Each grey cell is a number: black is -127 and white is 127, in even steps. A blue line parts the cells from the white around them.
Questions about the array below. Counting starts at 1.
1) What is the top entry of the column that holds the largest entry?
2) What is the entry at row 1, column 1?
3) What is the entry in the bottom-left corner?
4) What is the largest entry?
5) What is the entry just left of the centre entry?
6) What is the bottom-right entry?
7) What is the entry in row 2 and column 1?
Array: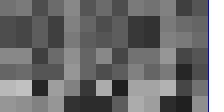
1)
-5
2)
-13
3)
22
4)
65
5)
-26
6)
15
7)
-50

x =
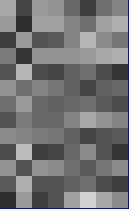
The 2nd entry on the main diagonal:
-82
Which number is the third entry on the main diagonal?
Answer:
-45
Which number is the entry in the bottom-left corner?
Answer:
-82
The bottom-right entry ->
11
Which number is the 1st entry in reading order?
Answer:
41
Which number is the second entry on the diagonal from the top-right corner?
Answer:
34
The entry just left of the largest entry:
34
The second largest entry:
60
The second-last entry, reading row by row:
41
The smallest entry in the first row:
-66
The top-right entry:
4
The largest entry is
82
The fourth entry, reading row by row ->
19
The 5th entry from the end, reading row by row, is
-45
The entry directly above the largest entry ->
-17

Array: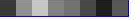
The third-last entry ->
-55
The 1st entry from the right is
-40
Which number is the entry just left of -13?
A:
1

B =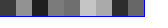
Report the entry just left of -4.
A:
-96
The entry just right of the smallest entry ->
-4
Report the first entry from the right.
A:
-24

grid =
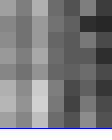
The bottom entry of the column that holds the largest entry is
62
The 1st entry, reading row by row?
32
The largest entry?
81
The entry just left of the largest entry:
19
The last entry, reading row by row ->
-45
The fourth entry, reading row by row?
-19
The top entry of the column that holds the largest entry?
48
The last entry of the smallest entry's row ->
-88
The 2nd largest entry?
75
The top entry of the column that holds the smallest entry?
-67
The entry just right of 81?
-7
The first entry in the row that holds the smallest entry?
6
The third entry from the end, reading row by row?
-45
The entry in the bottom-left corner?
32
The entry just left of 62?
6
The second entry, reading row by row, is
-1
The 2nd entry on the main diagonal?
-13

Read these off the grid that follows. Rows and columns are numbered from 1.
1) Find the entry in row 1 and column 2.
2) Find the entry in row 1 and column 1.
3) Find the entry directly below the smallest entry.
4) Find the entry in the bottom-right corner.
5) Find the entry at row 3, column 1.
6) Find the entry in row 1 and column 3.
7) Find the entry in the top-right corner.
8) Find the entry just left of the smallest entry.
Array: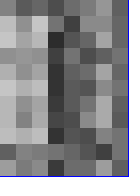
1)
-37
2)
2
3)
-63
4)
-31
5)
69
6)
-25
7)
-31
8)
55

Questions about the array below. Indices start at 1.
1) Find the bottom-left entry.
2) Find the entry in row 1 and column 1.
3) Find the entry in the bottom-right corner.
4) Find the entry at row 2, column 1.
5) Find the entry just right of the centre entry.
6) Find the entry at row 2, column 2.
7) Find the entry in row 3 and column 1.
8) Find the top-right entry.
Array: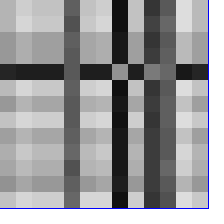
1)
66
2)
52
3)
72
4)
52
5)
-103
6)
86
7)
24
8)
58

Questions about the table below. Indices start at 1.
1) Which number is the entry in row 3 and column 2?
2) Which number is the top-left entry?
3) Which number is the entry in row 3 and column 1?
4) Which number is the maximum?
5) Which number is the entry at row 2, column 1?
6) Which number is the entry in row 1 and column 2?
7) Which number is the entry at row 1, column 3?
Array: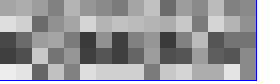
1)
-19
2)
37
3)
-56
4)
109
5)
94
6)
45
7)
29
